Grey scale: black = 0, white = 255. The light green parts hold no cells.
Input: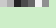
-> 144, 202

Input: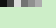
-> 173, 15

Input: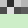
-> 182, 76

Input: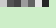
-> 37, 203

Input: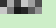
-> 78, 199

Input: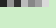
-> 217, 35
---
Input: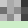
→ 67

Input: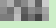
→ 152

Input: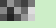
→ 206

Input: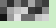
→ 210

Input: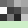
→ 195

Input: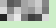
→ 217

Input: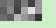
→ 52

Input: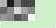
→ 245

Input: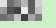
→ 125
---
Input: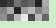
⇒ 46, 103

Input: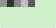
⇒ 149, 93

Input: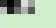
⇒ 46, 87

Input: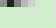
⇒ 144, 208

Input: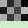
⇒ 172, 14

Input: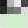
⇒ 27, 219

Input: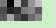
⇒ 121, 136
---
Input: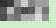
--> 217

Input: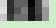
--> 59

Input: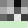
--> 229

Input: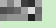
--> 33

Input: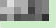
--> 104

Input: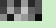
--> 111

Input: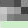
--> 116
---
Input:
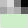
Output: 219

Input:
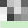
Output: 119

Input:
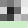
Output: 33

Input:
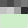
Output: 73

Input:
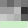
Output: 160

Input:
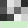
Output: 197

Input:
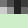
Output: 74

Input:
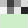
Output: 65

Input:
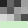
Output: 88

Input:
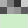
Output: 119
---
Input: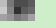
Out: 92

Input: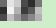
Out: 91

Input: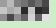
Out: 41

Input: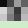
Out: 55

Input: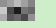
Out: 116

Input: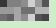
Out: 179

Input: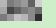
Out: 138

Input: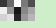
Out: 136

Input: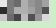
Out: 136

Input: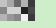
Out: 32
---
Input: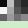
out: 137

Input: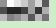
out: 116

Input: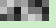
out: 63

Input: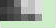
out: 151

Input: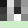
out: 135

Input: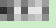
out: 142

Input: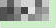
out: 184
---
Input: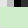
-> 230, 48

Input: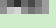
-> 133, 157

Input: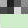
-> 172, 112

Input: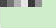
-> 73, 146

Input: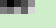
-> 61, 216

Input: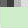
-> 102, 221

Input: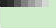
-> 35, 213

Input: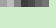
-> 162, 117
